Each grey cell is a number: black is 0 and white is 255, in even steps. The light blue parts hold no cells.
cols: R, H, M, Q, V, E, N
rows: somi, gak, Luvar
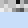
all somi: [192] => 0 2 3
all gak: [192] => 0 2 3 5
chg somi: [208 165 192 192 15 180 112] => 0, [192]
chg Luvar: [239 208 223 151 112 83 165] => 6, [180]

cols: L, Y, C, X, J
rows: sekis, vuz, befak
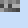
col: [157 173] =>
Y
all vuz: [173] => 1 3 4

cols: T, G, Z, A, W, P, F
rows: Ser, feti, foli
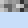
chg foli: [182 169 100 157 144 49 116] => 0, [198]
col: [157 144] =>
A
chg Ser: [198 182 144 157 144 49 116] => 1, [169]

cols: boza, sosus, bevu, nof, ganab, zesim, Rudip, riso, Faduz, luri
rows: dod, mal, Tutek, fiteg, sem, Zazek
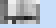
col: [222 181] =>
Faduz
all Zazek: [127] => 0
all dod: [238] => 2 3 9

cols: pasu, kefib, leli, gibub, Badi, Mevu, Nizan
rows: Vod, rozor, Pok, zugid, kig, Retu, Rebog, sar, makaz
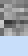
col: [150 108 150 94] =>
Nizan
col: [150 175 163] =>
kefib
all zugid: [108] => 0 6
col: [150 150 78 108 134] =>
gibub

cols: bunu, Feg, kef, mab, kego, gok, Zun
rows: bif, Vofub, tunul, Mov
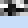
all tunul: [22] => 2 5
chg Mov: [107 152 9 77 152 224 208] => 5, [208]
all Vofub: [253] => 0 1 5

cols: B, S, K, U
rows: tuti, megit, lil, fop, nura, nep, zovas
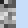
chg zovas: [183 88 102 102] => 1, [72]
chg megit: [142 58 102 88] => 2, [88]
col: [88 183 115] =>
K
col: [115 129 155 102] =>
K
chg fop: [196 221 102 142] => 2, [115]

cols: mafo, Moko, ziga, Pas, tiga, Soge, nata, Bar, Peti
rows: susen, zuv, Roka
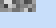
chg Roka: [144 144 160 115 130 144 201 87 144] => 4, [115]
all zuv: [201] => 2
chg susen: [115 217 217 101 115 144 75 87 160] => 3, [87]

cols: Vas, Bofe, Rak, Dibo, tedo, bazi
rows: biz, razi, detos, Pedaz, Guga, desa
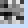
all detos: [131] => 1 2 5
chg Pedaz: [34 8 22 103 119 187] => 5, [173]
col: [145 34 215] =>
Vas
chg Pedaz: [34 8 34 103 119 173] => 2, [22]
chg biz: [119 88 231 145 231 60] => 3, [131]
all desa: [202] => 3

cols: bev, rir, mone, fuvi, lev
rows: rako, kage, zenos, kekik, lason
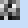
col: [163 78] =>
lev
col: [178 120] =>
bev
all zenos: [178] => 0 2 3
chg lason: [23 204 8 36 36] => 4, [48]
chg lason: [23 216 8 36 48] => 1, [204]
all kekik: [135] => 1 3

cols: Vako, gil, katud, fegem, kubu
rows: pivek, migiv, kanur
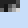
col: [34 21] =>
gil
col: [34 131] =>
fegem
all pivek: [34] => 0 1 2 3
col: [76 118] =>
katud
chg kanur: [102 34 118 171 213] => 1, [21]
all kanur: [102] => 0
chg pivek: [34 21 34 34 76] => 1, [34]

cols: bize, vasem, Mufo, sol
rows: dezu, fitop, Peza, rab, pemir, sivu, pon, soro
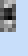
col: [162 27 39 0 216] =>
Mufo
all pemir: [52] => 3
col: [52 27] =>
vasem
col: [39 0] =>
Mufo
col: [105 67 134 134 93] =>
bize

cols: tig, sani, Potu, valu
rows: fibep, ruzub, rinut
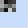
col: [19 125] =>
sani
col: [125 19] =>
sani

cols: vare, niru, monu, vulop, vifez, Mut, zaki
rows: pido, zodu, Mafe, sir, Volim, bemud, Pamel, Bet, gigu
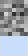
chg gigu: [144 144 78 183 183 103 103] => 6, [90]
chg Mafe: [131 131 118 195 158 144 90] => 4, [144]
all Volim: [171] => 4

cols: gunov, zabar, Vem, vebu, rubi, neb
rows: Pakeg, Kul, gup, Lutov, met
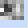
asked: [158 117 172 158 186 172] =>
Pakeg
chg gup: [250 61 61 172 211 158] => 4, [223]
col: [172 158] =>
vebu
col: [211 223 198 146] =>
rubi
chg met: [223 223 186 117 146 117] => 1, [211]
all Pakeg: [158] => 0 3
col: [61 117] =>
zabar

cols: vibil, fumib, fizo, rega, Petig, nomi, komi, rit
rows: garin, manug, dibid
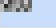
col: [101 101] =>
rit
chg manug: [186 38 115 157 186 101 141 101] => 4, [173]
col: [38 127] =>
fumib

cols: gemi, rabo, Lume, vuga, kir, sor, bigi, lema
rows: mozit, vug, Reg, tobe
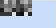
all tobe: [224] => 3 6
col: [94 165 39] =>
lema
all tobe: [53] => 0 1 2
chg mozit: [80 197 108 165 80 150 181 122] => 4, [68]

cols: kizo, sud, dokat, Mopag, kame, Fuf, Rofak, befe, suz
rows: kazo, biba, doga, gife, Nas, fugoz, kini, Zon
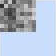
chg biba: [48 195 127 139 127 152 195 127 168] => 2, [111]
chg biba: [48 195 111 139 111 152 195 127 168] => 4, [127]
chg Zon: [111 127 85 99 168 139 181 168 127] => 5, [152]

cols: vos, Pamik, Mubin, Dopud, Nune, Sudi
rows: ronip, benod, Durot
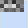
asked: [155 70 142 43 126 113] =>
ronip
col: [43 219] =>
Dopud
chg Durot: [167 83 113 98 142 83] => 1, [98]
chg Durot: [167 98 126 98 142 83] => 2, [113]
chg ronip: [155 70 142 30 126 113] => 3, [43]

